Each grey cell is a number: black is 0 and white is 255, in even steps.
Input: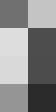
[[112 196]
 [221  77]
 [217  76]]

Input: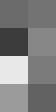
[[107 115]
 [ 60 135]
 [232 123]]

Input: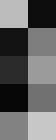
[[188  13]
 [ 19 126]
 [ 43 155]]

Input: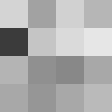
[[212 162]
 [ 59 197]
 [180 144]]

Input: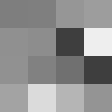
[[126 127]
 [144 141]
 [145 129]]

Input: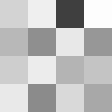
[[211 239]
 [184 143]
 [206 236]]

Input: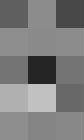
[[ 95 140]
 [142 138]
 [116  37]]

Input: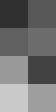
[[ 48  88]
 [ 96 108]
 [153  66]]

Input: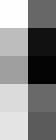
[[254 103]
 [189  17]
 [159   4]]
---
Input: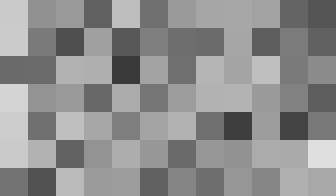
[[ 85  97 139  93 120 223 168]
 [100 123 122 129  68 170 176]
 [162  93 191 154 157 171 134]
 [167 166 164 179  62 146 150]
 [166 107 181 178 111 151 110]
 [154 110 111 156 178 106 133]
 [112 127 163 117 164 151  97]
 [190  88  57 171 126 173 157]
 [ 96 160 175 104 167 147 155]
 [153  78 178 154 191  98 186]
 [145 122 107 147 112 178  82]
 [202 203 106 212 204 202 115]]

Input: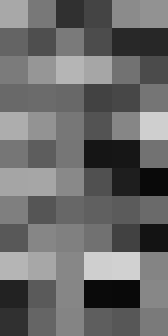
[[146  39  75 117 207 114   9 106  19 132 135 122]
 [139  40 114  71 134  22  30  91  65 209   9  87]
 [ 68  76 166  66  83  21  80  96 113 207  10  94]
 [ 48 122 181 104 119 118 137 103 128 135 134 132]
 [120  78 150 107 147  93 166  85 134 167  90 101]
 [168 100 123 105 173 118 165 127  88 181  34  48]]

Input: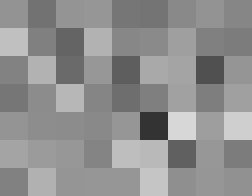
[[134 124 149 160 207 124 145]
 [147 128  80 126 158 151 150]
 [137 159 164 161 215  96 143]
 [116 138 169 127  51 185 197]
 [118 135  94 110 150 190 150]
 [150 178 151 133 137 132 150]
 [148 100 106 183 140 151 149]
 [114 128 178 140 141 155 177]
 [147 192 130 118 148 164 129]]

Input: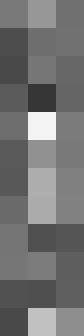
[[112 113 103 101 122 121 128 129  86  94  95 142]
 [151 110 118  54 243 145 174 171  80 124  79 193]
 [121  77  73  91 110  89  88 106 117 118  81  73]]

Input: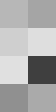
[[165 222  63 170]
 [183 207 224 144]]

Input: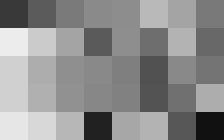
[[121 104 116 173  17]
 [164 179 137 112  87]
 [185 110  81  83 179]
 [141 142 127 129 167]
 [138  90 137 135  33]
 [122 164 143 145 183]
 [ 91 203 173 176 216]
 [ 57 236 208 208 230]]

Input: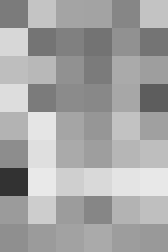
[[195 116 158  93 160 190 232 191 153]
 [134 145 170 167 194 182 228 179 157]
 [163 115 123 136 150 158 217 134 170]
 [164 128 145 139 165 170 207 156 162]
 [196 116 184 123 229 223 233 205 155]
 [123 215 190 221 179 141  50 155 143]]
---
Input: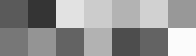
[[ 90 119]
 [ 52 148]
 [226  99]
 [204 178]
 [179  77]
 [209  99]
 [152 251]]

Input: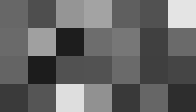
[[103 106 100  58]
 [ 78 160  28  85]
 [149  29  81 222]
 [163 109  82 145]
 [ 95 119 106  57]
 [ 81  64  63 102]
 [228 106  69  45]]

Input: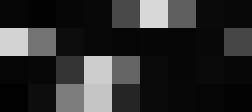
[[  5 211   5   1]
 [  2 115   7  13]
 [  6  12  52 125]
 [  8   8 205 197]
 [ 73   5 100  37]
 [216   6   9  10]
 [ 95   5   6   7]
 [ 10   8   9   5]
 [  8  70   7   3]]

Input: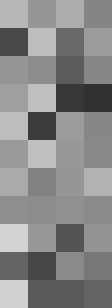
[[183  72 150 159 189 154 170 143 211 100 208]
 [150 189 141 192  59 191 130 140 152  70  89]
 [173 105  92  55 156 152 150 144  84 138  89]
 [133 156 134  49 135 136 178 138 148 119 100]]

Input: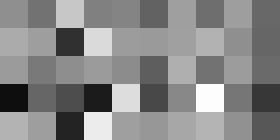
[[143 171 155  14 179]
 [114 158 121 102 158]
 [199  48 142  77  35]
 [128 218 155  27 236]
 [132 156 140 221 159]
 [ 98 154  94  72 151]
 [159 160 175 136 167]
 [110 178 114 253 180]
 [158 143 156 118 145]
 [104 102 106  55  87]]

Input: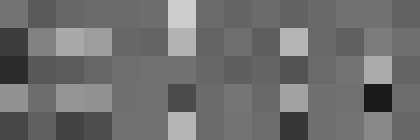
[[115  61  43 146  71]
 [ 89 130  88 108  97]
 [102 169  92 149  67]
 [106 157 102 145  77]
 [107 103 111 112 113]
 [109 100 113 113 114]
 [204 179 113  75 181]
 [106 100 103 107 106]
 [101 110  95 117 116]
 [107  93 101 104 108]
 [ 98 181  83 163  54]
 [105 104 106 112 111]
 [114  96 115 113 115]
 [114 123 170  26 136]
 [ 99 112 101 109 103]]

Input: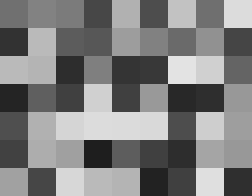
[[112  50 186  36  79  65 161]
 [130 186 180  95 177 173  70]
 [123  92  45  64 213 160 215]
 [ 71  87 127 208 220  30 186]
 [177 157  52  64 219  93 180]
 [ 77 129  56 153 217  64  34]
 [194 106 227  40  77  45  64]
 [111 145 208  46 206 165 223]
 [220  69 100 152 158 152  47]]

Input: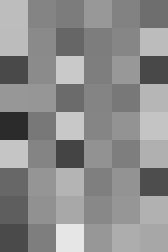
[[189 188  73 151  43 197 103  94  74]
 [132 138 139 150 120 132 149 145 126]
 [124 102 201 107 200  68 180 168 230]
 [152 125 126 132 133 146 127 136 151]
 [130 134 152 120 147 126 147 150 173]
 [110 188  72 182 196 176  77 177 167]]
